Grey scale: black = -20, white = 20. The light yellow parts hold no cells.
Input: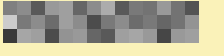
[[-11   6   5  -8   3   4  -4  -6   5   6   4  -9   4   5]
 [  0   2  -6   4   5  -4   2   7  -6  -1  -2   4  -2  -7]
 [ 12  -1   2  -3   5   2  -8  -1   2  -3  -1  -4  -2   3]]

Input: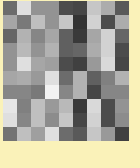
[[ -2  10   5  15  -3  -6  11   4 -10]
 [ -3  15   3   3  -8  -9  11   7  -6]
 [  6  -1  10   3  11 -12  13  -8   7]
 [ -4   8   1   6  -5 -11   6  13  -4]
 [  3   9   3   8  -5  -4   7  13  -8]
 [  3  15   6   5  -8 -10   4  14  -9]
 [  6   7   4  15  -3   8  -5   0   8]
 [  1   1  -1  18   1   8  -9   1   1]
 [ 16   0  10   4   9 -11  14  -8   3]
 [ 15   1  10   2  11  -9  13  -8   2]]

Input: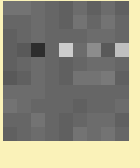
[[ -5  -4  -3  -4  -5  -2  -3  -2  -4]
 [ -2  -2  -3  -4  -5  -3  -5  -3  -5]
 [ -4  -4  -3  -4  -5  -2  -4  -2  -4]
 [ -5  -4  -3  -4  -4  -4  -3  -3  -4]
 [ -5  -6 -13  -4  12  -3   2  -6  10]
 [ -5  -4  -3  -4  -5  -4  -3  -3  -4]
 [ -6  -5  -3  -4  -5  -2  -2  -1  -5]
 [ -3  -3  -3  -4  -4  -4  -4  -4  -4]
 [ -2  -3  -4  -4  -4  -5  -4  -4  -3]
 [ -4  -4  -2  -4  -5  -4  -3  -3  -5]]

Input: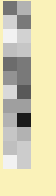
[[ 18  12]
 [ -2   8]
 [ 13  -1]
 [ 18  13]
 [ 10  11]
 [ -3  -1]
 [  3  -1]
 [ 14  -6]
 [  5   5]
 [  8 -16]
 [ 11   8]
 [ 10  12]]

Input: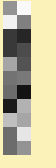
[[ -3   3]
 [  3  19]
 [ 18   0]
 [-11 -14]
 [-11  -8]
 [  6  -7]
 [ -2  -1]
 [ -3 -17]
 [-16   8]
 [ 10   6]
 [ -3  16]]

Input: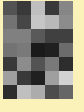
[[-13  10   7  -8  -4]
 [ -7 -11  10 -11   1]
 [ -2  -9  11   9   2]
 [  0   0  -6 -10 -10]
 [ -2  -1 -16 -15  -3]
 [-11   2  -7  -1 -13]
 [  5 -11 -15   5  13]]

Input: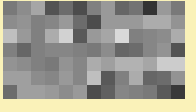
[[ -3   5   5   4   2   4  -8  -5   1   0  -1  -6 -11]
 [ -1   2   6  -7  -3  -8   0   4  -4  -2 -12   4  -1]
 [  2   3   0   1   4  -3  -8   4   4   4   7   7   3]
 [ 10   4   0   7  13  -6   4   6  14   0   1   2   7]
 [  0  -4   0   1   1   0  -1   2  -4  -3   1   3  -7]
 [  3   2   0  -1   3   1   7   5   8   8   6  12  12]
 [  5   5   2   1   4   1  10  -6   0   7  -4  -3   3]]
